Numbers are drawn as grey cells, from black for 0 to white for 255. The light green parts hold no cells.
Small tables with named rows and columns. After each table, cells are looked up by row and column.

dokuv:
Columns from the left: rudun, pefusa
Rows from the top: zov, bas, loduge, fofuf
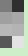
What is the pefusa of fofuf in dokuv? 227
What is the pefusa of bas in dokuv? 167
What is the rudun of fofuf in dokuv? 87
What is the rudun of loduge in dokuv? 183
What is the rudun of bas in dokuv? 160
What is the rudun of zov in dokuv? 124
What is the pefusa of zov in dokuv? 47
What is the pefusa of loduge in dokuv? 179

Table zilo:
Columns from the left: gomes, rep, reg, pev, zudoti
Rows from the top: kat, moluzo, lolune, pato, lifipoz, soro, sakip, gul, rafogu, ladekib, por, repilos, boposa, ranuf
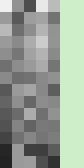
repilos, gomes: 67
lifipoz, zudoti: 138
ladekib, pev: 112
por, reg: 99
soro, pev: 171
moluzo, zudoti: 115
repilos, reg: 134
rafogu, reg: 103
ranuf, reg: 157
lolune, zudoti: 147
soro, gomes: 112
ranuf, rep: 154
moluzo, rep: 89
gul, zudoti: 94
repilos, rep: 113
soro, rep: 141
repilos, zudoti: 125
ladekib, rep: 107
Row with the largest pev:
kat

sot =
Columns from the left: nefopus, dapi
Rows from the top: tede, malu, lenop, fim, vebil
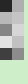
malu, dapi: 196
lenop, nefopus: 133
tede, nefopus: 38
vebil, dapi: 140
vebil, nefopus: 63
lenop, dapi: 214
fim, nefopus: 227
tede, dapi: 175
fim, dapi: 193
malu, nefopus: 184

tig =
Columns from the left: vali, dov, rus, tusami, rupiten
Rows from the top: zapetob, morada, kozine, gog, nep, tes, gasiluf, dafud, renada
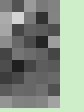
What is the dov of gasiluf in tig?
71
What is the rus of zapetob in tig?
154
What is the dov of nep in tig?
117
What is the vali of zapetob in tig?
124
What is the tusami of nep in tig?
98
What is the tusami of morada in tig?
49
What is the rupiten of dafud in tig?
81
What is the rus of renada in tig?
128
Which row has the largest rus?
zapetob

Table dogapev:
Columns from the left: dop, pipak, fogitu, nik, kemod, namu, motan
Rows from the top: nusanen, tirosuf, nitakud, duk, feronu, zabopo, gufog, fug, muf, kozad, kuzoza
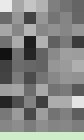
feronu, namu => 159
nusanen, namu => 114
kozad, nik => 158
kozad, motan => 94
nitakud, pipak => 134
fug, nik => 169
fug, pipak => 165
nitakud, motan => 150
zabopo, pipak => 108
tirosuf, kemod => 116
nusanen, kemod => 127
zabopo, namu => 155
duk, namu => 122
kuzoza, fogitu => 124
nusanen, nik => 178
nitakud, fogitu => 181
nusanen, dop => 234

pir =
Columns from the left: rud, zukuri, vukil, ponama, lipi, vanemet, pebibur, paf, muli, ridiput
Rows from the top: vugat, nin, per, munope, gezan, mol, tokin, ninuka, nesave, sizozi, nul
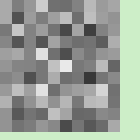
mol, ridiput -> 101
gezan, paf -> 118
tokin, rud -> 131
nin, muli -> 158
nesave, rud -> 178
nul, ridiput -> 169
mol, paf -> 128
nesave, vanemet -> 182
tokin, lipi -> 172
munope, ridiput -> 174
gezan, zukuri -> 168
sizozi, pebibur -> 104
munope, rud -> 134
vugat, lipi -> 112
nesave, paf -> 185
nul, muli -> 107
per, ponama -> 157

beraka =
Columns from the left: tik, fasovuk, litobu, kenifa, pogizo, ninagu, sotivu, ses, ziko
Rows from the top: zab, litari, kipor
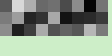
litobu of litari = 37
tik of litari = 123
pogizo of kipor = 81
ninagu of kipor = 99
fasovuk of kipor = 31
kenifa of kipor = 170
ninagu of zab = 75
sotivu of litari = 39
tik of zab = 89
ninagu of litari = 19
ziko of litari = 59
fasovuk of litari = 157
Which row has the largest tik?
kipor

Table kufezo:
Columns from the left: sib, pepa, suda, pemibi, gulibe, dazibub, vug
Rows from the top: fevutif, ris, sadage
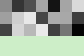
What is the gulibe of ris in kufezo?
172
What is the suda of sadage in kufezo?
184
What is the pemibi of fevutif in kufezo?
166
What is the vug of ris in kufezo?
62
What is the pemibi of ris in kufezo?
70
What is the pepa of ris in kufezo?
206
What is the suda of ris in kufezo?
232
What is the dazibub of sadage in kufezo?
117
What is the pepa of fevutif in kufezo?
53
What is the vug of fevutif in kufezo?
217
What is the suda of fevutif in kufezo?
80
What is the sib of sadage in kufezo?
66
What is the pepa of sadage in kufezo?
213
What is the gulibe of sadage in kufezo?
64
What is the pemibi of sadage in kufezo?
234
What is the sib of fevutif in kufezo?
139
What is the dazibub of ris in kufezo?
168

